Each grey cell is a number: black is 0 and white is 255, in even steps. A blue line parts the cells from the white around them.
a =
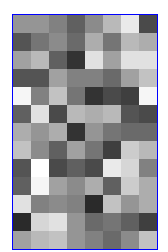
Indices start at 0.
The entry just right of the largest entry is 74
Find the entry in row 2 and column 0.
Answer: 161
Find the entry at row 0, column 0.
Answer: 149
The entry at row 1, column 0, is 84
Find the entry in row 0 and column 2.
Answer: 129
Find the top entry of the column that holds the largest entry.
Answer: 149
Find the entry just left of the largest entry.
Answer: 84
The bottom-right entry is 194
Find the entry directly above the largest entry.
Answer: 139
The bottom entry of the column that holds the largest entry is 185
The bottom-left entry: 161
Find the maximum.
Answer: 255
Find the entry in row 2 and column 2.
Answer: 96
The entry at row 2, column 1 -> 185
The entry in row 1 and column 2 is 139
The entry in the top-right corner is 74
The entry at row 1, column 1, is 117

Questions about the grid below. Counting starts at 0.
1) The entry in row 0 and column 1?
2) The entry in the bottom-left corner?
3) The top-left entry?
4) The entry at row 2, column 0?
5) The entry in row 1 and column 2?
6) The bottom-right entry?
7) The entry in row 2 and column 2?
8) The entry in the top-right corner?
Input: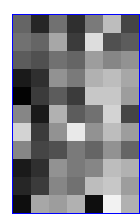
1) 38
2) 14
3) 101
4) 92
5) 167
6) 177
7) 113
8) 69

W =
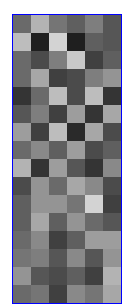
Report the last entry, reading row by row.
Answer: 167
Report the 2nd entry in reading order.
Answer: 179
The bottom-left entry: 106
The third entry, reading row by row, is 117
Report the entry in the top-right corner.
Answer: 86
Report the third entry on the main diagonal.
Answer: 126
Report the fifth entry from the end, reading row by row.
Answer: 117
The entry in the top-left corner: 106
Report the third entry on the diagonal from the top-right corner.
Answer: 201
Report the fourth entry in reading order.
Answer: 95
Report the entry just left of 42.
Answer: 189
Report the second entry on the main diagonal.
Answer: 31
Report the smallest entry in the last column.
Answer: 52
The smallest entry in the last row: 64

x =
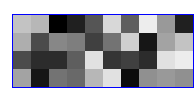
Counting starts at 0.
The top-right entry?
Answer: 32
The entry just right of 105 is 183
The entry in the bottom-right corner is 144
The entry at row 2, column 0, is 75
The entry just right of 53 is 64
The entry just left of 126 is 135
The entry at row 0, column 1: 183
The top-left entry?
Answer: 195
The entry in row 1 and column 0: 174
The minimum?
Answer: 0

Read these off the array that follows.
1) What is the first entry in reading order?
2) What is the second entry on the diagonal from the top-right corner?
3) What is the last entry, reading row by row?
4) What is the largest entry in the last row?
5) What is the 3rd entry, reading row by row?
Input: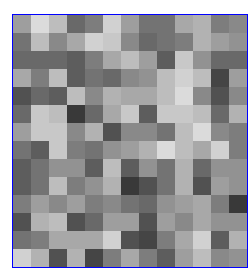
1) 158
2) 158
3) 146
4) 209
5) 189
